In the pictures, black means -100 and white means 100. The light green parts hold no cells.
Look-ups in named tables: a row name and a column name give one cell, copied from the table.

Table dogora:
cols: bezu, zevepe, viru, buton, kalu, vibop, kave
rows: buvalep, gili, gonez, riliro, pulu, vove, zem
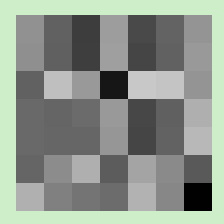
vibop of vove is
8
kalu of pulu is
-46
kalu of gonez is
57
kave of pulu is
44
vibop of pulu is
-23
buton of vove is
-28
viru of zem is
-9
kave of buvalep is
16
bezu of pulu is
-18
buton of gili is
25
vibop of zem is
6
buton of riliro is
20
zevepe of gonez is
50

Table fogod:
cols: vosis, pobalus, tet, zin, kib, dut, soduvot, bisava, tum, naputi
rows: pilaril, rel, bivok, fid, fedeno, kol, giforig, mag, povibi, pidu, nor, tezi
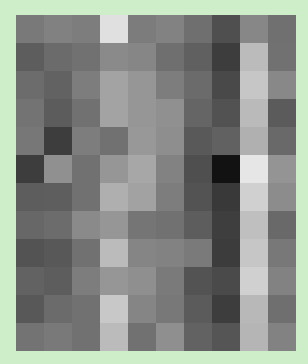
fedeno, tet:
-2
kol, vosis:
-52
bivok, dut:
-2
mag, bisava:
-51
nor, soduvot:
-29
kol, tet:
-11
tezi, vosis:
-10
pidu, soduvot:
-35
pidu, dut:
-4
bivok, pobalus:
-23
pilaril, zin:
76
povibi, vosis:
-35
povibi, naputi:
-6
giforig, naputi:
10
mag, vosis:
-19

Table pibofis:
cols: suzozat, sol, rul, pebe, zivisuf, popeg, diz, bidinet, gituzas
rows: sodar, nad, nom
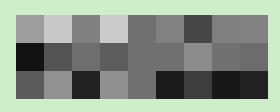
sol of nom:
14
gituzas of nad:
-15
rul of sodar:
0
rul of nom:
-73
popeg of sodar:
1
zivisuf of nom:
-12
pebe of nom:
13
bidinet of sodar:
0
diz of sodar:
-44
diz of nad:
10
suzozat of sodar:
23
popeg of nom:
-80
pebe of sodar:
59
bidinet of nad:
-11
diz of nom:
-52
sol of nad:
-34
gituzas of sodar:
2
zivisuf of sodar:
-12
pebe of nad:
-27
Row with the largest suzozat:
sodar

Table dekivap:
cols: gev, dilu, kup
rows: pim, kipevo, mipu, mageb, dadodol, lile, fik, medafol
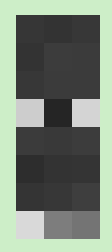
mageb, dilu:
-71
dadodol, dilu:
-55
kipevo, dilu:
-53
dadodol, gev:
-54
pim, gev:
-58
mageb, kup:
66
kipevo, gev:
-60
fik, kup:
-51
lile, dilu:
-60
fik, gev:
-59
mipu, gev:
-57
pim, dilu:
-60
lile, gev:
-65
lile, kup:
-59
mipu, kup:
-54
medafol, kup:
-9
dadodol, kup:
-53
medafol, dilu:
-2
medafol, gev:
70
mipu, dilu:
-54
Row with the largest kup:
mageb

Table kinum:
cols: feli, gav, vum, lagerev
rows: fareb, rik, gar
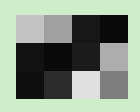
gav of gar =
-66
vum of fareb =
-82
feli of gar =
-88
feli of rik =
-87
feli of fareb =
53
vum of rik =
-79
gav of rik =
-93
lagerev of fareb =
-92
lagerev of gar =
-1
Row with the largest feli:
fareb

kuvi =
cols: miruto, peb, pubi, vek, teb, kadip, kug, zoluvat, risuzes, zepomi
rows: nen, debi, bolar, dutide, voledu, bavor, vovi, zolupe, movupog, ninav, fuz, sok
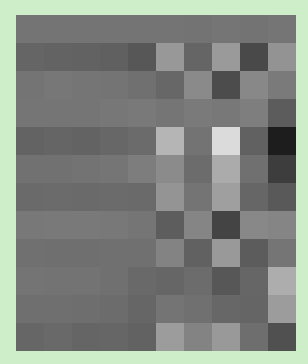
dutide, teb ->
-5
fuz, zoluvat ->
-19
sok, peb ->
-18
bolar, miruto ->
-9
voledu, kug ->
-10
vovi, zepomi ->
-30
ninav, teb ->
-18
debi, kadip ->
19
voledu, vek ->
-19
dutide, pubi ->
-8
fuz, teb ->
-20
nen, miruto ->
-9

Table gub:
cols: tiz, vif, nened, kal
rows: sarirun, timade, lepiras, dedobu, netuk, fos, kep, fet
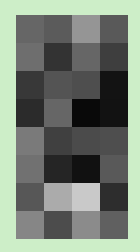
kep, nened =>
58
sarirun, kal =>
-30
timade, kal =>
-51
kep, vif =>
34
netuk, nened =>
-41
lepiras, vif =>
-34
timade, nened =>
-20
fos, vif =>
-71
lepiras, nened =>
-39
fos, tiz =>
-11
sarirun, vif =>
-29
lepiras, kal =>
-85
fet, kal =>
-25
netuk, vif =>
-50
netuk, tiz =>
-4
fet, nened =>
9
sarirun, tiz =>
-20
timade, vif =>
-60
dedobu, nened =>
-93

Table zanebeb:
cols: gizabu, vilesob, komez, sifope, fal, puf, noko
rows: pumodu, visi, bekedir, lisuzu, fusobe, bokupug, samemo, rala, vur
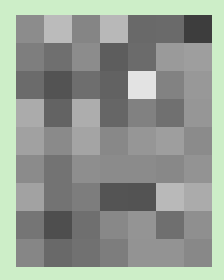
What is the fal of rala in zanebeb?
16
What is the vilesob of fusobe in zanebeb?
8
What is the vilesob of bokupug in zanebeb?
-10
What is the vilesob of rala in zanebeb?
-39
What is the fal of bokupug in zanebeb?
9
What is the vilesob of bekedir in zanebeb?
-35
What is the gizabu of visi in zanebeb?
-1
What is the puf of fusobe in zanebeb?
24
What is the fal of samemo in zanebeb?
-35
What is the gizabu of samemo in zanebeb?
27
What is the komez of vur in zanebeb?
-11

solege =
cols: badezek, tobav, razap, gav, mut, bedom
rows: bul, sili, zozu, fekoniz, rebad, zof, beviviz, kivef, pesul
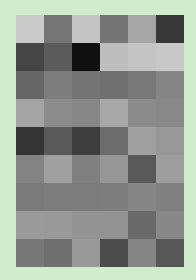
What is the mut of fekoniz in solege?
9
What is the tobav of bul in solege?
-8
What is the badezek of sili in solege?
-46
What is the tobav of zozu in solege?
-3
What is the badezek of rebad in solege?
-59
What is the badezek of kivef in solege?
21
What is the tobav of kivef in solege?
20
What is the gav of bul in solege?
-9
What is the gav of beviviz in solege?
-2
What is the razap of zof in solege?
0
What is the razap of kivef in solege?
15
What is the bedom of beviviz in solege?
0
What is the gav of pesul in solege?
-40
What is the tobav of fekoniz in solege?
10
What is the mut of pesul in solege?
4
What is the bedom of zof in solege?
24
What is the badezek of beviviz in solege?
-4
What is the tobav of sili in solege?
-28
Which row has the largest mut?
sili

